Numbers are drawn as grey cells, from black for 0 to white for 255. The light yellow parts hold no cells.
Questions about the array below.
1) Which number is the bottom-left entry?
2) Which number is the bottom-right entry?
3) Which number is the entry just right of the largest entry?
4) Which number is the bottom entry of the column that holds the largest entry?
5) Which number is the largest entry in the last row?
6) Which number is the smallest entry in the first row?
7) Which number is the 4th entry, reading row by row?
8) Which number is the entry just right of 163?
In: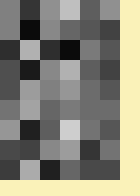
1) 60
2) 73
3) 115
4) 102
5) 171
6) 53
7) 191
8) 102

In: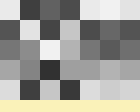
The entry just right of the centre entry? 118
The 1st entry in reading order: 234
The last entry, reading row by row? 212
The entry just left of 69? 227
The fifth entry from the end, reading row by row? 198
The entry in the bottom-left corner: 220
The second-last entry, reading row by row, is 205
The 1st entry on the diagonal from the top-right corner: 227
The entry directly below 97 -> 69
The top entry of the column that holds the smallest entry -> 97

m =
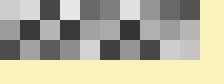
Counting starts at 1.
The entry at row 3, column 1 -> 77
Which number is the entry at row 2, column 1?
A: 156
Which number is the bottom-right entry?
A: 197
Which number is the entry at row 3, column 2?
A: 162
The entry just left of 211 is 141
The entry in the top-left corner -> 205
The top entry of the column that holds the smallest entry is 224
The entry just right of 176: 156
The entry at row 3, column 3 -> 92

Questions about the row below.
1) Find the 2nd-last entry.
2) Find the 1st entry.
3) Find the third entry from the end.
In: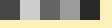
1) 155
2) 71
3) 100

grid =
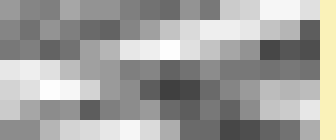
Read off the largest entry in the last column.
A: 231
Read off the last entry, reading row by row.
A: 173
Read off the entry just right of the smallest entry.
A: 71
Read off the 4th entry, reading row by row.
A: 166
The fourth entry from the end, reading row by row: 78
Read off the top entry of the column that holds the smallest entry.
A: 106
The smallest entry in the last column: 78
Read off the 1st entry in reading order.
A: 154
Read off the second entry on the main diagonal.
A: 114
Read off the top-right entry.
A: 224
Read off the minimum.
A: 64
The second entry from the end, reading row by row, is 114
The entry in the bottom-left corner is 140
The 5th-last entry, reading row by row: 71
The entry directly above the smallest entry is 99
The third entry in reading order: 127
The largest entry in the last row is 246
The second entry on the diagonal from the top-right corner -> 181
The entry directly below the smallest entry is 106

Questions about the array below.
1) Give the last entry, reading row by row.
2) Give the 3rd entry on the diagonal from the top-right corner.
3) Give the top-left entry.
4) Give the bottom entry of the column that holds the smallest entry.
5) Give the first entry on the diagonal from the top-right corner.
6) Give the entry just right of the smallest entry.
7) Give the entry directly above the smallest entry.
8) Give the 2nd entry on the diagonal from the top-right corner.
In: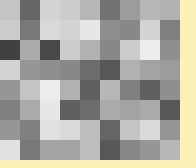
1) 183
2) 204
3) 196
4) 225
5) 177
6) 170
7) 204
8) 212

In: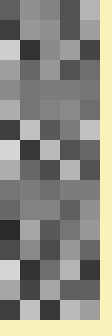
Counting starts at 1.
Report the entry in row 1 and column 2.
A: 144
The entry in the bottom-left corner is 62
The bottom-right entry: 158
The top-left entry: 96
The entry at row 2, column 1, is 62
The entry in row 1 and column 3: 130
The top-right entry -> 180
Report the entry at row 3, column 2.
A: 50
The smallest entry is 42
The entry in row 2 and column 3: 144
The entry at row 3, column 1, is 206
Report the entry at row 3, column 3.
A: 138
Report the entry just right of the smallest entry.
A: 166

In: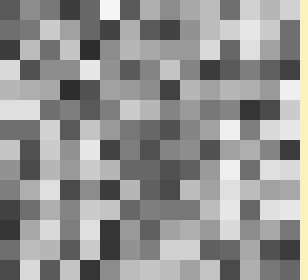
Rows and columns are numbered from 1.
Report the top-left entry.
89
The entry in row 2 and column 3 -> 203
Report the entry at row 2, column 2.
119
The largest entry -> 245
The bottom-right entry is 103
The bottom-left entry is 74
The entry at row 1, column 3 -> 119
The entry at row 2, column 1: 111
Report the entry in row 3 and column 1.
60
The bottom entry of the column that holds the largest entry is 140
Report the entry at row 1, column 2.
140
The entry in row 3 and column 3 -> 111
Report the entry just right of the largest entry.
89
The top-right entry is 209
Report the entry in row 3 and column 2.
188

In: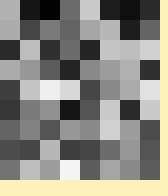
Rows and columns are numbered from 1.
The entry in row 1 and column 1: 177
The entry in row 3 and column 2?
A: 189
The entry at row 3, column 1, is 42
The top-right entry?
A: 42
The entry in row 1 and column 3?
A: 2
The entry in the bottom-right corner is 92
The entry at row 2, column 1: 171
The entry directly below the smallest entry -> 122
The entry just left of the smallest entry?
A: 21
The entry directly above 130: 122
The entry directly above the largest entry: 63
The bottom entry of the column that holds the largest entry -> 244
